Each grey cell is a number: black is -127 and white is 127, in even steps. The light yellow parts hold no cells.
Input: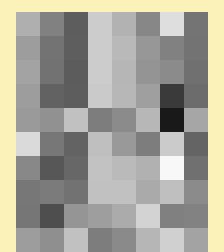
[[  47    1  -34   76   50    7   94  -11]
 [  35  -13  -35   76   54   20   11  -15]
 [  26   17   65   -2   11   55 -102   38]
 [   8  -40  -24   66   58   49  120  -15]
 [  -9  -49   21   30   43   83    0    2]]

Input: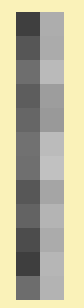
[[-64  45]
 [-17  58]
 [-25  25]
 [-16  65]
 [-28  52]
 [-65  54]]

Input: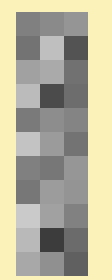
[[  0  10  21]
 [ 33  42 -14]
 [ -5  13   4]
 [  0  -8  22]
 [ 74  33   1]
 [ 40  16 -31]]

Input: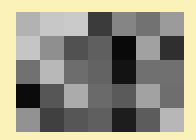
[[  50   71   74  -68    5  -13   27]
 [ -14   56  -18  -28 -108  -15  -15]
 [  18  -63  -41  -32  -98  -35   55]]

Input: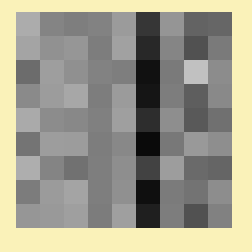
[[  44    4   -1    2   27  -73   21  -28  -25]
 [ -19   30   16    2   -1 -110   -5   65   12]
 [  42   12    8    0   31  -82   14  -38  -15]
 [  46    4  -14   -1   14  -61   29  -21  -26]
 [  22   25   31   -3   31  -96   -2  -46    1]]

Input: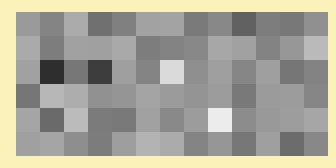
[[ 26   4  43 -15   0  34  35  -5   8 -30  -2  -7  16]
 [ 33 -81  -8 -66  31   4  90  15  31   6  31  -9   3]
 [ 37 -21  59  -4  -6  33   9  28 108  12  25  29  38]]
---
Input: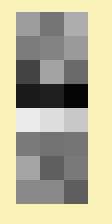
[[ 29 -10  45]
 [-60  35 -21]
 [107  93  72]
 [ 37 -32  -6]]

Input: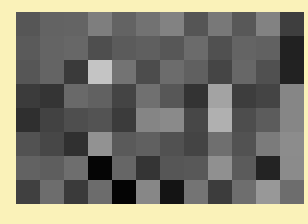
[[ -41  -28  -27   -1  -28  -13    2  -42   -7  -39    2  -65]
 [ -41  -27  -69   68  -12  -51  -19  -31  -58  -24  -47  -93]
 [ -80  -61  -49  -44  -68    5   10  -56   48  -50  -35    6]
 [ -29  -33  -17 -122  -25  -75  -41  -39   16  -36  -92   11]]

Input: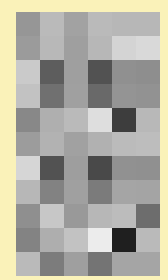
[[ 22  58  34  58  55  55]
 [ 74 -34  31 -45  16  14]
 [  8  47  58  94 -66  56]
 [ 86 -45  30 -54  17  16]
 [ 15  71  25  55  60 -18]
 [ 58  -3  31 -11  37  37]]

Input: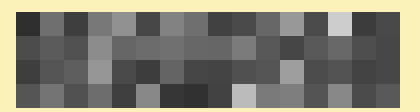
[[-80 -16 -65  -7  17 -56   2 -16 -62 -53 -24  24 -52  77 -67 -54]
 [-65 -42 -33  22 -53 -66 -27 -57 -59 -47 -42  30 -51 -44 -60 -56]]

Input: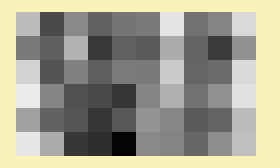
[[ 60 -53   9 -29 -10  -5 100 -14   4  89]
 [ 82 -43   1 -32  -4  -5  74 -26 -20  90]
 [ 33 -29 -41 -73 -39  20   7 -36 -27  60]]

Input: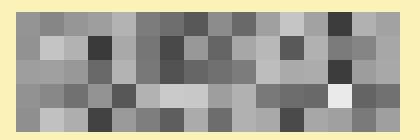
[[ 20   6  22  30  51  -3 -17 -39  12 -22  32  69  34 -67  49  34]
 [ 30  32  24 -22  51  -7 -45 -25 -15  -3  61  42  44 -67  29  40]
 [ 15  65  46 -61  26  -1 -33  43 -18  49  41 -53  39  32  -5  31]]
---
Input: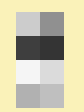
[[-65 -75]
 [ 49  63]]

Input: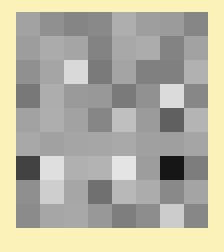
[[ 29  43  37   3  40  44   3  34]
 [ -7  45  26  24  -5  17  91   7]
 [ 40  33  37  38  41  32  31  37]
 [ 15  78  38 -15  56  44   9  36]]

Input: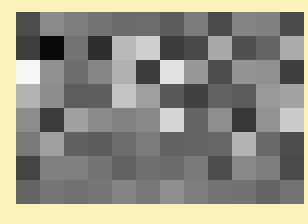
[[ -65 -117  -12  -81   57   79  -66  -54   40  -47  -27   43]
 [  51   13  -34  -32   68   31  -39  -62  -29  -35   25   34]
 [  -6   32  -30  -35  -19   -4  -28  -27  -25   52  -22  -50]
 [ -27   -9  -14   -9    4   -8   15   -2  -11  -13  -27  -11]]

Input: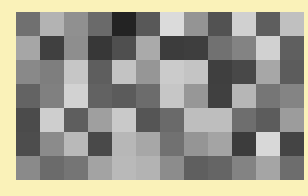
[[ 38 -63  14 -72 -48  42 -67 -65 -14   3  81 -32]
 [-28   0  82 -29 -36 -19  70  23 -63  54  -9   4]
 [-50  11  57 -54  55  39 -14  21  36 -67  88 -59]]

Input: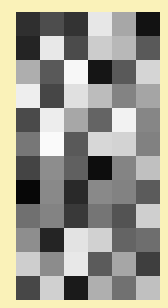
[[ -91  104  -52   76   56  -38]
 [ 110  -57   96   60    3   37]
 [  -8  122  -38   87   83    1]
 [-120    9  -86    9    2  -36]
 [  14  -91   99   81  -27  -17]
 [ -56   80 -101   47  -14   64]]

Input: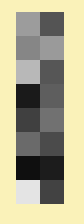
[[   6   26]
 [-101  -33]
 [ -21  -52]
 [ 100  -61]]

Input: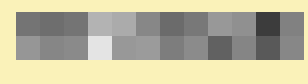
[[ 22   6  10 100  24  27  -2  11 -30   5 -38   7]]
